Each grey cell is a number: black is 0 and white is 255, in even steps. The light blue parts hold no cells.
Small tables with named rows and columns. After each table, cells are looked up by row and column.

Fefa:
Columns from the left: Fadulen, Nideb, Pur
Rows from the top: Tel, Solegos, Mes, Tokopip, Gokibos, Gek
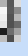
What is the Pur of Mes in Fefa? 183
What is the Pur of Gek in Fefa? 207
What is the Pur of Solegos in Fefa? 139
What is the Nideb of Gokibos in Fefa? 110
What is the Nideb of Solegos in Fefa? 91
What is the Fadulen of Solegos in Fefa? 246
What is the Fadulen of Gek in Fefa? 191
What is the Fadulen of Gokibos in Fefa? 28
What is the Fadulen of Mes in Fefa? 238
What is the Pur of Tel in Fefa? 221
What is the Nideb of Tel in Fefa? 88
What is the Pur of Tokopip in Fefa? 106

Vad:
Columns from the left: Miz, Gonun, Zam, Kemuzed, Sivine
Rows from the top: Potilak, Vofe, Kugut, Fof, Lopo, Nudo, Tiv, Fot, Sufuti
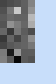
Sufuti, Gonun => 90
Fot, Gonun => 27
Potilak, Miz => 69
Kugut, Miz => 91
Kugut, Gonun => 105
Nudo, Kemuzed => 99
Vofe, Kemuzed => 95
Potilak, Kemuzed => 96
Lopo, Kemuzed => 93
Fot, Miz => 123
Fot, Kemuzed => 91
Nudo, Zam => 68
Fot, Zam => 151
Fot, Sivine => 92
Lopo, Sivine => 76

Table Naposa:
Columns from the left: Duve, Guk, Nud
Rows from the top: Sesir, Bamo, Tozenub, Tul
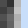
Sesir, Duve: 76
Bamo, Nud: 195
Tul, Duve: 70
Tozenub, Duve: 81
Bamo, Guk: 84
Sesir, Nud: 183
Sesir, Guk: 50
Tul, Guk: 99
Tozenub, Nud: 176
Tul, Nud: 183
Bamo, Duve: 63
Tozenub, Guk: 105

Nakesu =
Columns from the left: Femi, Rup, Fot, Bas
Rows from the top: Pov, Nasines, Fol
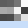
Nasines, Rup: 164
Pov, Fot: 117
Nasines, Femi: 170
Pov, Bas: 251
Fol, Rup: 76
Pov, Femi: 93
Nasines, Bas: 62
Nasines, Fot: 245
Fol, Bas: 225
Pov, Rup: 97
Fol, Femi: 73
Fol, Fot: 139

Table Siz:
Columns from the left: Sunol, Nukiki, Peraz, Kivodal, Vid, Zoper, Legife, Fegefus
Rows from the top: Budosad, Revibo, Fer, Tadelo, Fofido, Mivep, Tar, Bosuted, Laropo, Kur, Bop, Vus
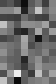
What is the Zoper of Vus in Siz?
128
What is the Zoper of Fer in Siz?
67
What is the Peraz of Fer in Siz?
59
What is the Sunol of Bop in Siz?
80
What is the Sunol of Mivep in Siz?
70
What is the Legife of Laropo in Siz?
95
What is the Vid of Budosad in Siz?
90
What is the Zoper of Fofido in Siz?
167
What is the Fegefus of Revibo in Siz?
136
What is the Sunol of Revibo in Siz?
133
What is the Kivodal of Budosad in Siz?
12
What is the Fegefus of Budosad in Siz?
131
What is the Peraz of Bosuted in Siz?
95
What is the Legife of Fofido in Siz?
90
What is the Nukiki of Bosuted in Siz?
111

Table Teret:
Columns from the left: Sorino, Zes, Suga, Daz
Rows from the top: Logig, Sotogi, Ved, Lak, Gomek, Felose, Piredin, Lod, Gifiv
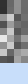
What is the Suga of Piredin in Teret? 87
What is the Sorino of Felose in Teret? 231
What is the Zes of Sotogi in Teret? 107
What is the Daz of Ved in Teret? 112
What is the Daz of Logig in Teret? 108
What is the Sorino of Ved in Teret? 151
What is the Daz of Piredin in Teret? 110
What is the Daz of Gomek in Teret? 107
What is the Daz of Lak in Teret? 101
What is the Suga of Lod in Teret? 153
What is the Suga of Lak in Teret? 113
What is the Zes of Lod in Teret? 104
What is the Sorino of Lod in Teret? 199
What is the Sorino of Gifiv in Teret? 86
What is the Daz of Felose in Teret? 159
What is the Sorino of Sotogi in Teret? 48

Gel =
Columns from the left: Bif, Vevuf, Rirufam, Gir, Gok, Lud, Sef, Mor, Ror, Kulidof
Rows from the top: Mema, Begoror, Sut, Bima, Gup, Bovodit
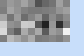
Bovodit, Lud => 122
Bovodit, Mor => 134
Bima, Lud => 86
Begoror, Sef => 125
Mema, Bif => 132
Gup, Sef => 91
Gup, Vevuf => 125
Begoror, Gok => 121
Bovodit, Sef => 126
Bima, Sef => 34

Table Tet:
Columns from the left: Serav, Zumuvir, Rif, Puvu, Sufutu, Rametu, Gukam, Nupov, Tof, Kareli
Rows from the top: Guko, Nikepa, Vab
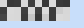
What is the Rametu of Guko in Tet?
218
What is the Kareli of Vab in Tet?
216
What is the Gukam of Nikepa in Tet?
219
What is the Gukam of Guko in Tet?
56
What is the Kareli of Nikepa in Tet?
215
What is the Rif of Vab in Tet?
216
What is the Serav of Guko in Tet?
215
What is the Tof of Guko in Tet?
58
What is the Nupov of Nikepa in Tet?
59
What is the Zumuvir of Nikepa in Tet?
218

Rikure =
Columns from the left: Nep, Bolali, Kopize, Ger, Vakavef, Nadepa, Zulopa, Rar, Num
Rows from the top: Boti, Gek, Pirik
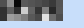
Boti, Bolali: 142
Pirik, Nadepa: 73
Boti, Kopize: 7
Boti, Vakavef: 84
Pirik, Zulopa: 225
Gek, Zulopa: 130
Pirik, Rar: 108
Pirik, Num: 77
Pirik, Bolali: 157
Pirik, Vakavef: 88
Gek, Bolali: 95
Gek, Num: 86
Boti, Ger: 90
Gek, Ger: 205
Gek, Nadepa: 52
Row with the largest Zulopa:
Pirik

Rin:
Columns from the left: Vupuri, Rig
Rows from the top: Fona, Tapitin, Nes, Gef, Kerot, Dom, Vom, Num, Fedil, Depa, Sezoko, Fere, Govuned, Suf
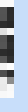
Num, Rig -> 40
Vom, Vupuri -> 85
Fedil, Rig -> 47
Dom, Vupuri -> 83
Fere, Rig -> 140
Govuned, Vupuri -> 233
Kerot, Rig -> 245
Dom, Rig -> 40
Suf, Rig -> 250
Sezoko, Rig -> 45
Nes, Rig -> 44
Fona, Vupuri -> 249
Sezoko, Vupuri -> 79
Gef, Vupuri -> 44

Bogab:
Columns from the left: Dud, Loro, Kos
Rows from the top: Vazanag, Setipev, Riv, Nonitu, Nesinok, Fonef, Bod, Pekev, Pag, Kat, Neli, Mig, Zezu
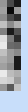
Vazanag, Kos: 26
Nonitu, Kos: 175
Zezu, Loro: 90
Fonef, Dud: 223
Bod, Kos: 100
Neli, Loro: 188
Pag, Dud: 171
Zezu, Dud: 150
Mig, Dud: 213
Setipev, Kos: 157
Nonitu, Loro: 139
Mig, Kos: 157
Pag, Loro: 155

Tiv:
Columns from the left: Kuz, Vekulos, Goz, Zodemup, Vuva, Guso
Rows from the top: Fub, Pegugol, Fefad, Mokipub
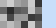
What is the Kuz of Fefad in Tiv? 190
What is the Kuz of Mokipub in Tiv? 161
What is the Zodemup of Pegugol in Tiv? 100
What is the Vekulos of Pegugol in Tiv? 44
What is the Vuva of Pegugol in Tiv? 197
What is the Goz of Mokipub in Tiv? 164
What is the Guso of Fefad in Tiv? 70
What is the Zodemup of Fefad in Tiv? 154
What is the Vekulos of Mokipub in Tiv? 189
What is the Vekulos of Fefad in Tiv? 73
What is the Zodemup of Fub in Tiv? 148
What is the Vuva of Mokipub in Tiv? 204
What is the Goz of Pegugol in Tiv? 91
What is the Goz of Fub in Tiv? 163
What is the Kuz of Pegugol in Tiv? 102
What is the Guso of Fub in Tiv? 55
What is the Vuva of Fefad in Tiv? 58
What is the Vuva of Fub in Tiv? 203
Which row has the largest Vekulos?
Fub

